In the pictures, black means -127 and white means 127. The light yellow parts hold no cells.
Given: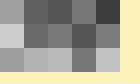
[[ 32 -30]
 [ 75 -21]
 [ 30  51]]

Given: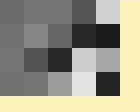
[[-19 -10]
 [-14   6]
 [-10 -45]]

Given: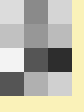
[[ 92  10]
 [ 65  23]
 [115 -42]]

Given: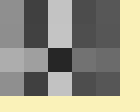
[[ 15 -63]
 [ 14 -62]
 [ 45  31]]

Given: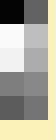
[[-123  -29]
 [ 121   61]
 [ 113   43]]

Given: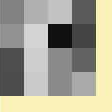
[[  1  48]
 [ 17  84]
 [-49  77]]
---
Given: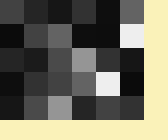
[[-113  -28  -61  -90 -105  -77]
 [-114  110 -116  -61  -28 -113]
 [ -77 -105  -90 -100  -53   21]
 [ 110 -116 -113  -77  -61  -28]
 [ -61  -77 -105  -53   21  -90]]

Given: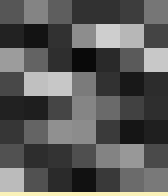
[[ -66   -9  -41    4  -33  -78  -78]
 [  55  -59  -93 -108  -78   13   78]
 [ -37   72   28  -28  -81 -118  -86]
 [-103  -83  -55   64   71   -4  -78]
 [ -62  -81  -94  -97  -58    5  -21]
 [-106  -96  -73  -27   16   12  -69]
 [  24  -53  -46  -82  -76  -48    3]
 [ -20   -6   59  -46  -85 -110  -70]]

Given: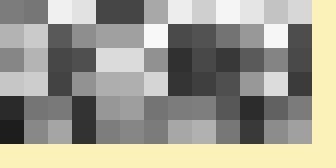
[[ 67  87  -3  -9 112  98 -57 -58  40 109  79 117 101]
 [118 -50  51  74 -38  14  32  32 120 -53 -45 -12  24]
 [  4 -54   6  52 -56 -48  91  91  17 -79 -55 -71 -37]
 [ 92 -68  70  77 -60  18  46  47  85 -75 -64 -48  24]
 [-30  -4 -85 -10  -6 -76  23  30 -11  -3  -1 -40 -83]
 [ 12  32 -98   8  37 -77  -2   6  -4  39  49  -8 -70]]

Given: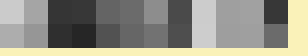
[[ 33 -72  75  37 -74 -72 -27 -20  13 -53  76  31]
 [ 31 -20  45  22 -80 -89 -45 -25 -13 -49  77  30]]

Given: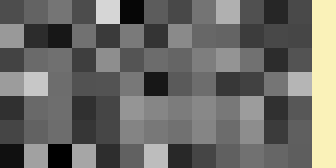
[[ -89  -54  -50  -28  -10  -51   86 -121  -35  -55  -11   48  -47]
 [ -55  -57   25  -83 -104  -14  -69   -5  -75   10  -24  -27  -67]
 [ -83  -44  -60  -21  -15  -65   14  -43  -19  -26   -1   20  -14]
 [ -10   53   28   71  -18  -45  -44   -7 -104  -37  -18  -72  -62]
 [ -79  -40  -79  -22  -17  -79  -58   21    6   -3    8   -7   28]
 [ -68  -32  -58  -29  -18  -73  -57    4   -7  -14    5  -19   13]
 [ -25  -33 -111   33 -127   38  -82  -30   61  -87  -58  -31  -14]]

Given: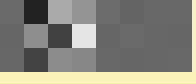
[[-23 -23 -21 -93  42  20 -19 -27]
 [-24 -25 -25  14 -62 101 -25 -21]
 [-24 -23 -24 -60  12   7 -23 -25]]
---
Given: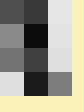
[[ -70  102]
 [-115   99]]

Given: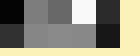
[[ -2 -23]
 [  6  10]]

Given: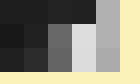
[[-97 -92]
 [-94 -23]]

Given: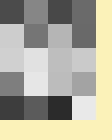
[[  6 -55]
 [-10  53]]

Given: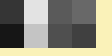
[[ 99 -37]
 [ 68 -48]]

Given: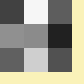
[[118 -34]
 [ 11 -94]]

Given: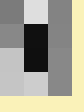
[[  94    3]
 [-111    4]]

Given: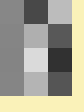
[[-55  60]
 [ 47 -39]]

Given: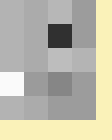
[[ 43  55]
 [ 43 -79]]
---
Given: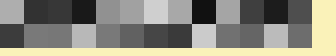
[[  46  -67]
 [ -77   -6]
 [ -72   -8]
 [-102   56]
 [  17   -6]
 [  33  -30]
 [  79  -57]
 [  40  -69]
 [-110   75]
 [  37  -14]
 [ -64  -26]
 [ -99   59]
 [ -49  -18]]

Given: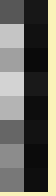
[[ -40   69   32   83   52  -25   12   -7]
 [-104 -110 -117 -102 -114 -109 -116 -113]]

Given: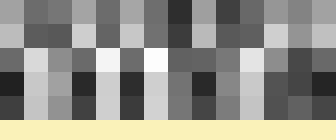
[[ 34  60 -21 -94 -64]
 [-19 -35  89  72  68]
 [ -9 -39  13  33  18]
 [ 36  78 -21 -86 -62]
 [-19 -27 116  78  79]
 [ 38  71 -19 -82 -68]
 [-17 -14 125  79  82]
 [-81 -67 -30 -12  -9]
 [ 31  58 -28 -86 -58]
 [-63 -38  -7   7  -3]
 [-23 -32 100  73  68]
 [ 22  79  13 -44 -46]
 [  3  20 -55 -58 -30]
 [ 34  64 -22 -90 -57]]

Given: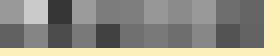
[[ 24 -30]
 [ 74   4]
 [-73 -50]
 [ 26  -6]
 [ -4 -61]
 [ -2 -15]
 [ 22  -5]
 [ 11 -18]
 [ 24   6]
 [-17 -43]
 [-26 -29]]

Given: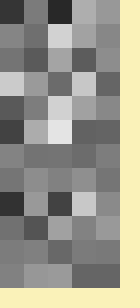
[[-74   5 -11  75 -38 -61   3 -10 -77 -14  -3   1]
 [ -4 -16 -37  26  -2  44 -12  13  25 -43   0  23]
 [-87  82  36 -20  81 100 -11   1 -61  33 -23  26]
 [ 46  34 -35  71  33 -29 -19  15  72   2  -4 -26]
 [ 24   7  13 -26   8 -27  -2 -10  10  25  -6 -26]]

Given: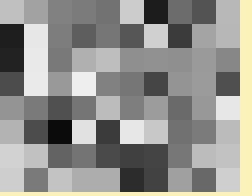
[[  64  -97  -93  -51   20   51   82   78]
 [  34  103  105  106   -5  -51   65   -5]
 [   1   -2   -6   25  -47 -116  -28   67]
 [  -4  -33   48  110  -10   97  -11   45]
 [ -13   -9   62    1   60  -68  -53   45]
 [  76  -41   15   -9   -1  103  -63  -83]
 [ -99   80   17  -58   28   72  -59  -61]
 [ -19  -68   15   20  -21  -14   -8   32]
 [ -44   36   26   27   24   -4   60  -23]
 [  56   55    7  -48  103   59   66   79]]
